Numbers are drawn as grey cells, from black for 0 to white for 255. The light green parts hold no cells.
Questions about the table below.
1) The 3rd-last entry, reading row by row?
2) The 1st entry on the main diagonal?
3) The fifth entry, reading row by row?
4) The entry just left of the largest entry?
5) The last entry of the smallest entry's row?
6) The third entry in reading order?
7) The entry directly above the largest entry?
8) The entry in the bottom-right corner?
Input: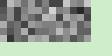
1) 85
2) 69
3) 157
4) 113
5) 85
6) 157
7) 69
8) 157
